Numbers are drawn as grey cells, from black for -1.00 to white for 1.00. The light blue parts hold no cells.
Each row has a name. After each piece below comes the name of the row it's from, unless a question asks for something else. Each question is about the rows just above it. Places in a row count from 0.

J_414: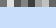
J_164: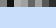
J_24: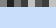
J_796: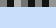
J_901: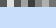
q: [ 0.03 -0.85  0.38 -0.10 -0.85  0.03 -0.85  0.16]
J_796
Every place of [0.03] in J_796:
0 5
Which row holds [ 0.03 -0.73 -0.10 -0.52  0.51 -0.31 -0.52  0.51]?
J_24
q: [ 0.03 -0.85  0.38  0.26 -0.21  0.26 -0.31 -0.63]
J_164
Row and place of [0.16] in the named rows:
J_796, 7
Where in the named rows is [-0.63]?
J_164, 7
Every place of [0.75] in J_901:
1

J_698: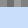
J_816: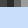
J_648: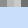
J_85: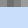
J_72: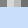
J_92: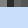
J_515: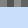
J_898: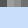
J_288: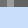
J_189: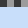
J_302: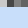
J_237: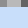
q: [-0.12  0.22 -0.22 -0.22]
J_288
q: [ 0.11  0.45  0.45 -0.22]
J_237
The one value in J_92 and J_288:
[-0.22]
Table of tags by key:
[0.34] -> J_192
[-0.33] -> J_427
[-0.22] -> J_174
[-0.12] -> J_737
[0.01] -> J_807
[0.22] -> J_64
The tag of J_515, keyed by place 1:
J_427
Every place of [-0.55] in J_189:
0 2
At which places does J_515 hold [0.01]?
0

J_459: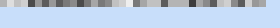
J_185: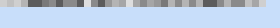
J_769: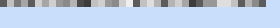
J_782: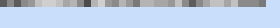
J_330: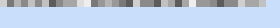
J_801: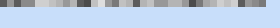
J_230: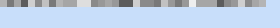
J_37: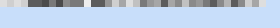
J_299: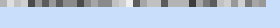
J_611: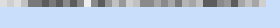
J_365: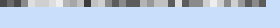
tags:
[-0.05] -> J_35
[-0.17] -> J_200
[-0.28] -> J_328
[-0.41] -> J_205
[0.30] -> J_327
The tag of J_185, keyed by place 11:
J_328
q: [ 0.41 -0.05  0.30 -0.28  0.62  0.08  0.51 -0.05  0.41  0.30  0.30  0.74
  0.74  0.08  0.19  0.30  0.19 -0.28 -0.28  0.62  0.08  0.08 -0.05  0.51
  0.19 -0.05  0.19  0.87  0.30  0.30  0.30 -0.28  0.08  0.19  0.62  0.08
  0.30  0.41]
J_230
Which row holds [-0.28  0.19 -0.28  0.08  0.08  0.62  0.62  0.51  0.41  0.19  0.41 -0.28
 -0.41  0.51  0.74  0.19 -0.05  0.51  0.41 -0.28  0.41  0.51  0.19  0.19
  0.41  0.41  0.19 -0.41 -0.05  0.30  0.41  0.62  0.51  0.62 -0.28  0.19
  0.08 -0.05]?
J_801
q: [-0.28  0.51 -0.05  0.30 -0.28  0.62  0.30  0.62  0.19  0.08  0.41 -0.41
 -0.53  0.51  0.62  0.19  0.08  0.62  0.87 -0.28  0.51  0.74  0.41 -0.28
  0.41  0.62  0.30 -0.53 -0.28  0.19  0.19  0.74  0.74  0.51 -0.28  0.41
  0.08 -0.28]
J_769
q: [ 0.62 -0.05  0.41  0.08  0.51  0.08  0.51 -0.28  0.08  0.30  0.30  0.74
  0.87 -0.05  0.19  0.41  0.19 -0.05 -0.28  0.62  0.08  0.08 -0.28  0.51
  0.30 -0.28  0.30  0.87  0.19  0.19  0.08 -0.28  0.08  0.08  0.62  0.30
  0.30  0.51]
J_330
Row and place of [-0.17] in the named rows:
J_365, 1

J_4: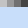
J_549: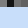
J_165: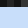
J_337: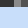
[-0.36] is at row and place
J_337, 3
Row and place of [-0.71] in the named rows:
J_165, 1
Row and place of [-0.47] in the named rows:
J_4, 3
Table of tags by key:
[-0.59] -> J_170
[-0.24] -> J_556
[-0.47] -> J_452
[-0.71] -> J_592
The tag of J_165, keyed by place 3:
J_170
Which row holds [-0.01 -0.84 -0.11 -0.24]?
J_549

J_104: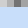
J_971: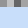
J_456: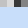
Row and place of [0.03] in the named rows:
J_456, 3
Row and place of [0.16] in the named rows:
J_971, 0
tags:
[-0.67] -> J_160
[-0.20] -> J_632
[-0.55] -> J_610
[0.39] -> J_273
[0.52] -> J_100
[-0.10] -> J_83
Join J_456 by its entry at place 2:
J_610
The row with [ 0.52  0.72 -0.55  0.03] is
J_456

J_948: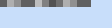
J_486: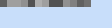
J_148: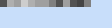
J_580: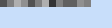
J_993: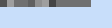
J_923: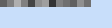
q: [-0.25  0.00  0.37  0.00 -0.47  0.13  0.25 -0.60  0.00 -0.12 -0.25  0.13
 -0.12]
J_923
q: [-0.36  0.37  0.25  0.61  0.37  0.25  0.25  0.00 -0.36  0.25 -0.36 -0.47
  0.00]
J_148
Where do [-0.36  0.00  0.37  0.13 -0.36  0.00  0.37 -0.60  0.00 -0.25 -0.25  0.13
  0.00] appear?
J_580
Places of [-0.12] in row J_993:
2 3 8 9 10 11 12
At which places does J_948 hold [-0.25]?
0 3 4 11 12
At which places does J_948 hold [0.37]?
1 9

